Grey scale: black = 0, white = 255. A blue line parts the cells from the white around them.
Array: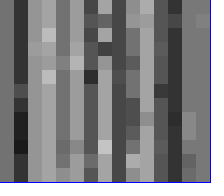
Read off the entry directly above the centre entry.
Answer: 164
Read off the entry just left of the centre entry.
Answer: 85
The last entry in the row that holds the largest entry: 120
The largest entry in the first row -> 172
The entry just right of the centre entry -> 71
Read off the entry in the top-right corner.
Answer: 120
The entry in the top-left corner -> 114
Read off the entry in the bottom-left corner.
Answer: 114
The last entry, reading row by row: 120
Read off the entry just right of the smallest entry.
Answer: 149
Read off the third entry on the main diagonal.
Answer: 149
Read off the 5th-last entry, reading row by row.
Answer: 164
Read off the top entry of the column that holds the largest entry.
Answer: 164
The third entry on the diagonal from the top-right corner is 51
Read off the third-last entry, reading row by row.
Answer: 51
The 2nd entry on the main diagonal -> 51
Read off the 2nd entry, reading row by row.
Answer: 51
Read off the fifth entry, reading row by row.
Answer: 114
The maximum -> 196
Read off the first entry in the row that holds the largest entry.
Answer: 114
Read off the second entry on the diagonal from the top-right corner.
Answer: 120
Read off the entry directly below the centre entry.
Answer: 164
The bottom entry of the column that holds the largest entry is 164
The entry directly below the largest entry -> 164
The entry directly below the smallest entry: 51
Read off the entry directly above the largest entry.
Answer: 164
